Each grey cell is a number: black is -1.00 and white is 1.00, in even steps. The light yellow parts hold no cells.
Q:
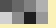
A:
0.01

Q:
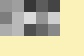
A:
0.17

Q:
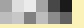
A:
-0.44

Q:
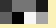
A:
-0.08

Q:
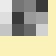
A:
0.21

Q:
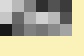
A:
0.45

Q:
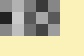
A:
0.31

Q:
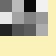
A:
0.02
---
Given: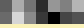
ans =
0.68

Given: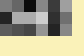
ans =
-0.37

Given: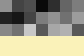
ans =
-0.11

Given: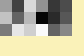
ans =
0.80

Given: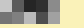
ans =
0.00

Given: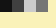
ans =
-0.50

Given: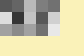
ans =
0.08

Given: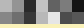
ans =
-0.13

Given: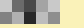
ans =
0.38
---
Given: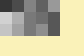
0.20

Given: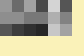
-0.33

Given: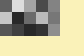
0.03

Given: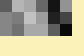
0.15

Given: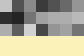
0.17

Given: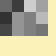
0.26

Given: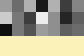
0.04
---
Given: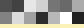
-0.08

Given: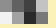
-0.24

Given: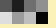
-0.77

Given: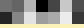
-0.46

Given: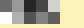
-0.70

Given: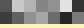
0.14

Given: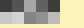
0.31

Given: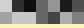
0.17
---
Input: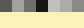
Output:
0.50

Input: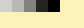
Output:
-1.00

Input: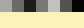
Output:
0.51

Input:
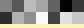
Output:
-0.23

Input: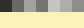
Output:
0.54

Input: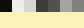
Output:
-0.36

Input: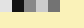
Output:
-0.10

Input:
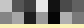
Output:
-0.86

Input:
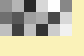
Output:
0.99
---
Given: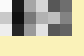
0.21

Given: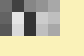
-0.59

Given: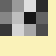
0.31

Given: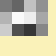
-0.58

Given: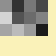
0.21

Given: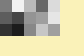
0.07

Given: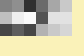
-0.45
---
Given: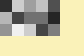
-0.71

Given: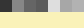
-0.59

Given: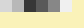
-0.57

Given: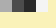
-0.68

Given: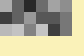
-0.69

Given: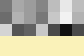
-0.87

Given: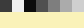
-0.90

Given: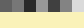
-0.68

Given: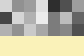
-0.64

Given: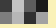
-0.80
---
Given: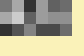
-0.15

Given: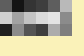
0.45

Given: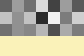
-0.30

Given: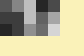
-0.42

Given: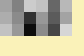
0.44

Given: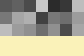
0.48

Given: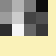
-0.90
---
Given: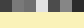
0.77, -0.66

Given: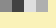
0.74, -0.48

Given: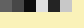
0.75, -0.90

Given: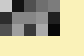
0.59, -0.94

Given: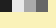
0.83, -0.76

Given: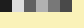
0.73, -0.77

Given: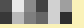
0.82, -0.64
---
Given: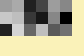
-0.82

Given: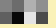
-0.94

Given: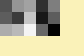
0.55

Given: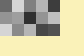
-0.62

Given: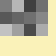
-0.21

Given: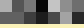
-0.42

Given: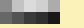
-0.54
